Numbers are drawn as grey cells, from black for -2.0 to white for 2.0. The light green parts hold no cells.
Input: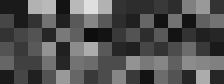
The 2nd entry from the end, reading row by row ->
0.7
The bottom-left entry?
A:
-1.6
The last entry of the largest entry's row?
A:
-1.2
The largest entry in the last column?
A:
0.0
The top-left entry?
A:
-1.6
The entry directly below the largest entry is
0.1
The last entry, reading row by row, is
-1.4
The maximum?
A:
1.5
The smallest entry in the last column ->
-1.6
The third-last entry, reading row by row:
-1.4
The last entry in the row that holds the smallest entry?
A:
-1.4
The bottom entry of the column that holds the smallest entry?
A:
-1.1
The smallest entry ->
-1.8
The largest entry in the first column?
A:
-0.4
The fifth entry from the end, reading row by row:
-0.3
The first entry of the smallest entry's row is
-1.2
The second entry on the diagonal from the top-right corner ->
-0.5
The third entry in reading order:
0.8
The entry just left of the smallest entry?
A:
-0.5
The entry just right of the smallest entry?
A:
-1.7
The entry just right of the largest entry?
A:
0.8
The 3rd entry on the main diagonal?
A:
-0.7
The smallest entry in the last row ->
-1.7

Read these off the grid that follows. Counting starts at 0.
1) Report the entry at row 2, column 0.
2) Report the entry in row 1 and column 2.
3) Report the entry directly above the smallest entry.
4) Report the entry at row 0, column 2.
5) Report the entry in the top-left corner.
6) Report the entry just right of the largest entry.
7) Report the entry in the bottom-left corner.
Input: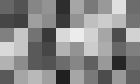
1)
0.0
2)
0.5
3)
-0.3
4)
0.1
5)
-0.4
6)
1.3
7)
-0.6

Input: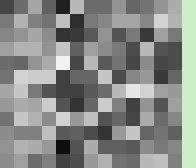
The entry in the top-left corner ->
-0.9
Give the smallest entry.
-1.8
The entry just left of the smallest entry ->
0.4
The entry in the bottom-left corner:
0.2
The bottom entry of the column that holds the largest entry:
-1.0
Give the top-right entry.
0.7
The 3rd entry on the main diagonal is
0.6
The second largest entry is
1.6
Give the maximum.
1.8
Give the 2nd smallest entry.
-1.5
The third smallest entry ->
-1.3
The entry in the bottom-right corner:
0.0
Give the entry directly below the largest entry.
-1.0
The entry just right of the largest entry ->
-0.9
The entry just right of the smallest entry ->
-0.7
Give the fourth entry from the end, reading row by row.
-0.3
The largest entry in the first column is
0.6
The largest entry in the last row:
1.0
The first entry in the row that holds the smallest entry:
0.3
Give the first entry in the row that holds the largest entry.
-0.3
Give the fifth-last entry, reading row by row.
-0.2
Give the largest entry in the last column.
0.8
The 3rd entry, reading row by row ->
0.6

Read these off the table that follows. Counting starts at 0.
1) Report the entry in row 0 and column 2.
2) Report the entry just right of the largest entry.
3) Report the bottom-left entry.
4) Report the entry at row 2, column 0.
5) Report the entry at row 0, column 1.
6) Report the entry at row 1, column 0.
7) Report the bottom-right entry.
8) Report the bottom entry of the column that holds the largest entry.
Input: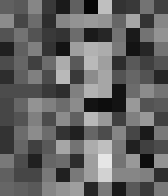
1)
0.1
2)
-0.2
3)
-0.4
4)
-0.7
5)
-0.6
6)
0.2
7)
-0.1
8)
-0.1

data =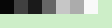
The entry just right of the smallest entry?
-1.0
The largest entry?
1.9

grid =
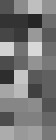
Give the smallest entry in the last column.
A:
-0.7
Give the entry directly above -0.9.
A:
-1.2
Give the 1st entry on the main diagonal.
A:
-0.7
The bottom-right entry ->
-0.1
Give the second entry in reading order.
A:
0.2
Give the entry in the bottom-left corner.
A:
0.7
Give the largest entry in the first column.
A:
1.3
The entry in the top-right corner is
0.3
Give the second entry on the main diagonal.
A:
-1.2
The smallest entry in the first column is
-1.3
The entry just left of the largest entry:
-0.2
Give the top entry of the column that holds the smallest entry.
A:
1.0

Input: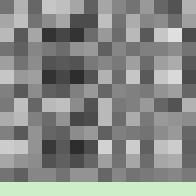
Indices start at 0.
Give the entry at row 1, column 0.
0.6
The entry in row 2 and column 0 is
0.9
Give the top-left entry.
-0.2
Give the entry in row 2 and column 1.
-0.6
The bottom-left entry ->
-0.2
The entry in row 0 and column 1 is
0.8
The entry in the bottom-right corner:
-0.1
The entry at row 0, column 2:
-0.4
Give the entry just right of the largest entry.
-0.8
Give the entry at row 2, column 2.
0.6
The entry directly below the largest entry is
0.2
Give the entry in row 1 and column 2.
-0.2
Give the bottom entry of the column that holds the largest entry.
0.1
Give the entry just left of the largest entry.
1.1
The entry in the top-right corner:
0.8
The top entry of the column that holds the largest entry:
-0.7

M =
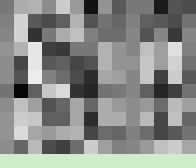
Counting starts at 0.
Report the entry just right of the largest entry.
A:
0.0
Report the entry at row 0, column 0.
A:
-0.1
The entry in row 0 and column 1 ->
0.7
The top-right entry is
-0.8
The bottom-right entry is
0.6
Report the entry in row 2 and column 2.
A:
-1.2
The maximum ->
1.7
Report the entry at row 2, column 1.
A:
1.3
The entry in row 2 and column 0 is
0.1
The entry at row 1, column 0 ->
0.0
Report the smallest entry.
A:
-1.9
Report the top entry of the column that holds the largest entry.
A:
0.8
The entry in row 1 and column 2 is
-0.6
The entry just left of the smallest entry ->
-0.2
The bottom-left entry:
0.2
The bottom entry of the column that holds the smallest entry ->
-0.4
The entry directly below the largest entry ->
-0.5

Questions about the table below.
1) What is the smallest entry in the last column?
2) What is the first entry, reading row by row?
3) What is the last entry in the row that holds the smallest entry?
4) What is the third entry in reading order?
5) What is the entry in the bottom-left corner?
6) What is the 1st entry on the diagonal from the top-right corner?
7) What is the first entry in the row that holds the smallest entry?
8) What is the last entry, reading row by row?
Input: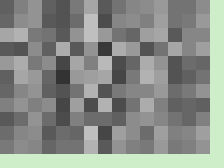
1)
-0.5
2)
-0.5
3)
-0.2
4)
0.3
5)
-0.1
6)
0.2
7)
-0.5
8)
0.3
